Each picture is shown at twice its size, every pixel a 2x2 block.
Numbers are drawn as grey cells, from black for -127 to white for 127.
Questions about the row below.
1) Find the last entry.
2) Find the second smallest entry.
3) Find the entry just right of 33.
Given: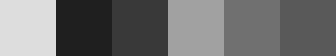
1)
-38
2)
-70
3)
-15

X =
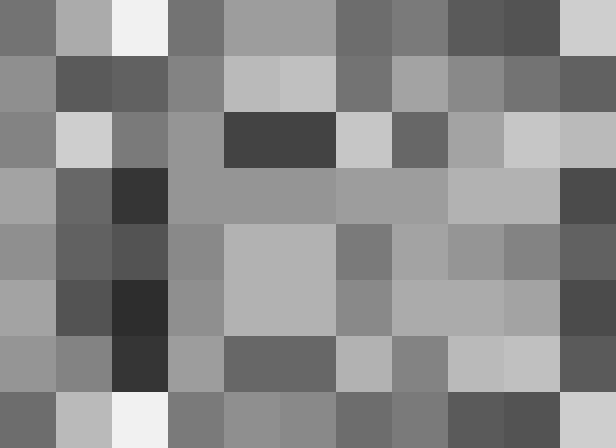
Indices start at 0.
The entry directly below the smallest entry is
-74
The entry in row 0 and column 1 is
43
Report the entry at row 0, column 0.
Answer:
-12
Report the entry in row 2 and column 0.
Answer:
3
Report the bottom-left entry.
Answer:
-18
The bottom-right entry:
78
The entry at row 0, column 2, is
113
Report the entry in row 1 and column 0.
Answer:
15
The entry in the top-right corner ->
78
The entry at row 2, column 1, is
78
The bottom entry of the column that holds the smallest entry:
113
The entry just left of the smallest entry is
-44
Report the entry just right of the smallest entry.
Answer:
15
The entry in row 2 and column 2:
-5

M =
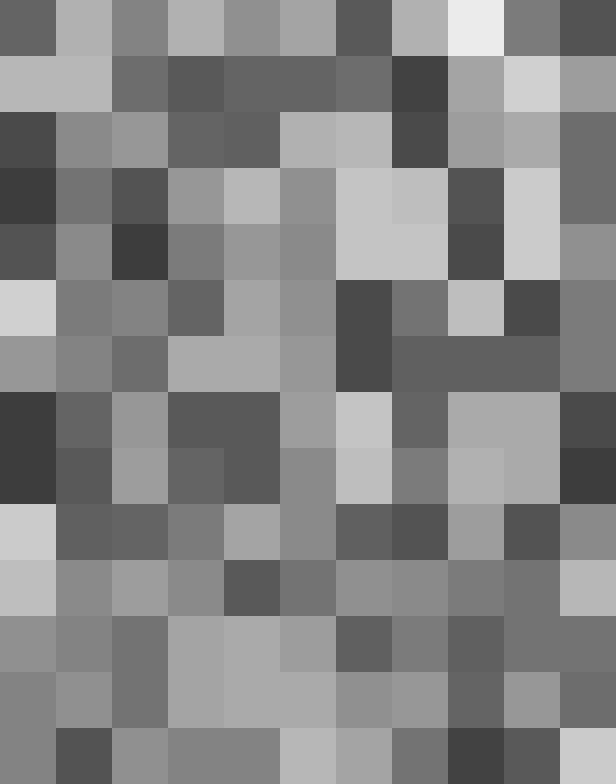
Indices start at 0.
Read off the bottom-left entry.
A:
3
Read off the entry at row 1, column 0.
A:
55
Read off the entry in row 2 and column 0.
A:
-52
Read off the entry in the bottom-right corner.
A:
74
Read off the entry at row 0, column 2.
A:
3
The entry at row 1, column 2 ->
-18
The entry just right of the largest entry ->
-4
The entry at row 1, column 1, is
55
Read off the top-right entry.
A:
-45
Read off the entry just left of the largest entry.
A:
48
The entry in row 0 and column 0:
-26
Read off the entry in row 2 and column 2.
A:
23
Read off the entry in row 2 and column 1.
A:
10
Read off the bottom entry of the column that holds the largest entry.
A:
-60
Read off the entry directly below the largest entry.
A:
35
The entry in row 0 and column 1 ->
48
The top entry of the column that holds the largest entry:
107

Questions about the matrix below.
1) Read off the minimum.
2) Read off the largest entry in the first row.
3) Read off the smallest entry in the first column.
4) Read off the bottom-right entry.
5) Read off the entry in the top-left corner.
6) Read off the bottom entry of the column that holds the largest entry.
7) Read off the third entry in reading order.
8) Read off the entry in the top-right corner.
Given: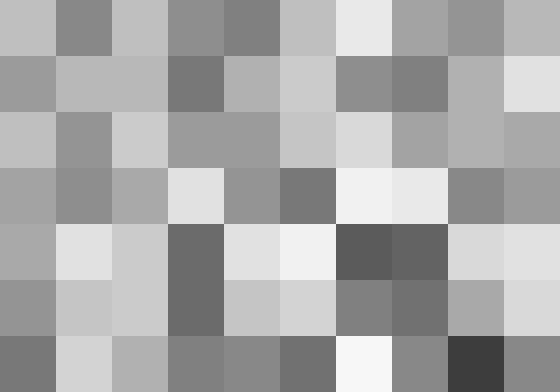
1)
-66
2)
105
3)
-7
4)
8
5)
63
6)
119
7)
63
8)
56

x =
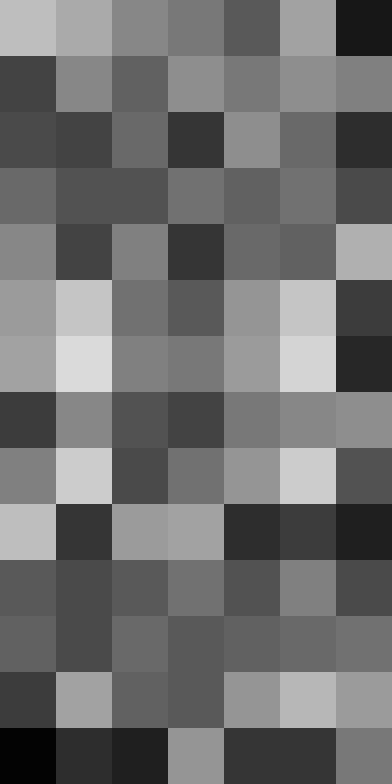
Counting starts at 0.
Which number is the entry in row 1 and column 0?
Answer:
-60
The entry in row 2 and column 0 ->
-53
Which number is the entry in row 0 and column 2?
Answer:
7
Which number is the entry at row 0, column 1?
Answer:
42
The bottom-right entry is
-7
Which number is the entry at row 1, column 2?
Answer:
-30
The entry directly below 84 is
7
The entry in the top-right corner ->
-104
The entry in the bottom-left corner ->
-124
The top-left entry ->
62
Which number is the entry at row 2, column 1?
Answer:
-60
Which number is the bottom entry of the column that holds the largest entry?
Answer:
-82
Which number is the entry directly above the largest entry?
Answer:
69
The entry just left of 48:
-30
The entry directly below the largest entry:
7
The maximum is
90
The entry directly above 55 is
-22

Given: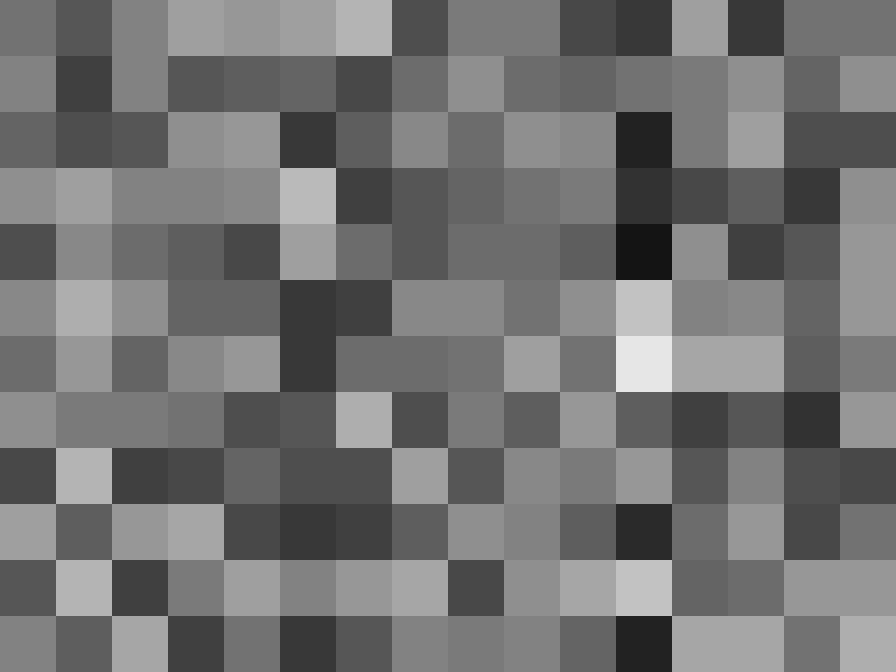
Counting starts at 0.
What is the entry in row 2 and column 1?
-49
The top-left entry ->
-13
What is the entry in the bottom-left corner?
2
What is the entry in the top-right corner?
-13
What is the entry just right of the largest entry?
38
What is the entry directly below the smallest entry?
66
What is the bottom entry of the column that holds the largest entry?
-93
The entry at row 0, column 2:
2
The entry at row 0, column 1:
-41
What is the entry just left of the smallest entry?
-33
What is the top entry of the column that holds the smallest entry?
-71
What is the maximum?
102
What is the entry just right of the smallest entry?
15
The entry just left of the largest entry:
-13
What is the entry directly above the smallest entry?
-77
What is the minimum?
-107
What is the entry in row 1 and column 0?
2
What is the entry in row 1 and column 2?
2
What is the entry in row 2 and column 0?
-27
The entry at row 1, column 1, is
-63
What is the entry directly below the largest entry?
-33
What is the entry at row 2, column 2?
-41

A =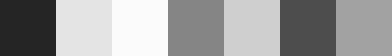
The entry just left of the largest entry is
100
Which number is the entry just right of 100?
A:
123
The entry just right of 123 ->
5
